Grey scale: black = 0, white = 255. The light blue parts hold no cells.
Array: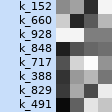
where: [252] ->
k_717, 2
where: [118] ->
k_388, 3
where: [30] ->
k_848, 0

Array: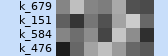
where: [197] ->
k_584, 4
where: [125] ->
k_679, 3
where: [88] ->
k_476, 6
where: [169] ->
k_679, 4
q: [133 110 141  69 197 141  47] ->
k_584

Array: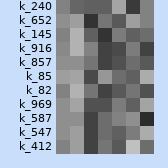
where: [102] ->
k_240, 1
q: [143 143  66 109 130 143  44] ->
k_587
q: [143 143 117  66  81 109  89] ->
k_857
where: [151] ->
k_85, 3
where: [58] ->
k_240, 5
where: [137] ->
k_916, 0

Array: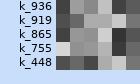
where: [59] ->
k_755, 4
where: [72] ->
k_448, 2

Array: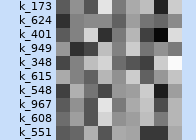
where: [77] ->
k_967, 7
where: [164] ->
k_551, 5
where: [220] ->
k_401, 8

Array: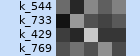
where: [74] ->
k_769, 4
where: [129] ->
k_544, 4

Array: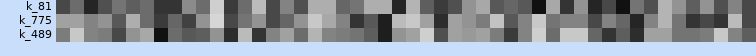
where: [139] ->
k_81, 9
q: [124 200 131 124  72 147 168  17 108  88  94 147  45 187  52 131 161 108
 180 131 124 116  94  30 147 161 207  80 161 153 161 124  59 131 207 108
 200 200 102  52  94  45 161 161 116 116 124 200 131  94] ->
k_489
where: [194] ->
k_775, 31
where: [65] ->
k_775, 9
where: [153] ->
k_489, 29

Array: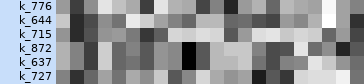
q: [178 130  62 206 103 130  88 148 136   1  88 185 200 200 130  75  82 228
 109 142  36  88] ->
k_872
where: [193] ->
k_776, 4
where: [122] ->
k_715, 5
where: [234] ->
k_644, 5
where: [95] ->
k_715, 7

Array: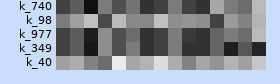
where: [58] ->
k_977, 9
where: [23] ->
k_349, 2
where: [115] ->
k_740, 5

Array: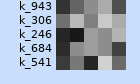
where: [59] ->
k_541, 0
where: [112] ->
k_306, 0
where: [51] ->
k_943, 0
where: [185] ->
k_306, 1
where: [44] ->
k_684, 0
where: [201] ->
k_306, 3
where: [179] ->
k_246, 4

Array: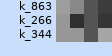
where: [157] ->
k_863, 0
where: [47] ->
k_266, 1
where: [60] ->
k_863, 3

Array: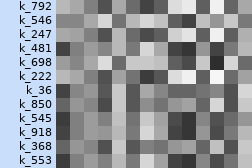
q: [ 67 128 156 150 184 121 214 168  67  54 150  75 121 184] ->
k_918
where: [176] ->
k_247, 13
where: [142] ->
k_850, 6
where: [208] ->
k_247, 8

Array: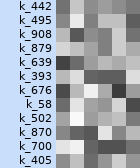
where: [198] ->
k_442, 1
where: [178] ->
k_502, 3
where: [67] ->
k_639, 0

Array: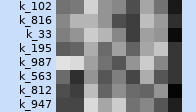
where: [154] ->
k_816, 7
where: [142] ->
k_812, 4
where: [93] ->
k_195, 0
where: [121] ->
k_102, 1

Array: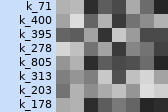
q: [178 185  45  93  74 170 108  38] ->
k_71
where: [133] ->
k_278, 5
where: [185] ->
k_71, 1
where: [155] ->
k_395, 5
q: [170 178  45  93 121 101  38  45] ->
k_178
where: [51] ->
k_395, 3
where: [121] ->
k_178, 4

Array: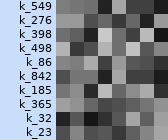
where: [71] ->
k_365, 3
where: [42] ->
k_185, 2

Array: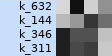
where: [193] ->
k_346, 3
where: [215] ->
k_632, 0
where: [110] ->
k_144, 3
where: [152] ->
k_144, 1
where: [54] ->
k_144, 2
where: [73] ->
k_311, 1
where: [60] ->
k_311, 2

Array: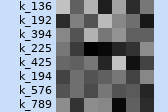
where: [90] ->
k_576, 5
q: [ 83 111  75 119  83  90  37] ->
k_576
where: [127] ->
k_192, 1
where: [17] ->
k_425, 5
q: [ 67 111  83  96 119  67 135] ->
k_194
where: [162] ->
k_136, 4
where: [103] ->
k_425, 0

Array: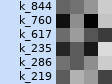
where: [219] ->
k_235, 3
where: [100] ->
k_844, 0
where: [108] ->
k_617, 0
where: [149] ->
k_844, 2
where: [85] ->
k_617, 2
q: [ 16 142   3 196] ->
k_760

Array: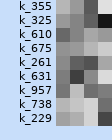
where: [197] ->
k_738, 1
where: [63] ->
k_631, 1
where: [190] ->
k_957, 1
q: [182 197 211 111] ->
k_738
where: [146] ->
k_675, 0
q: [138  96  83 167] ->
k_261

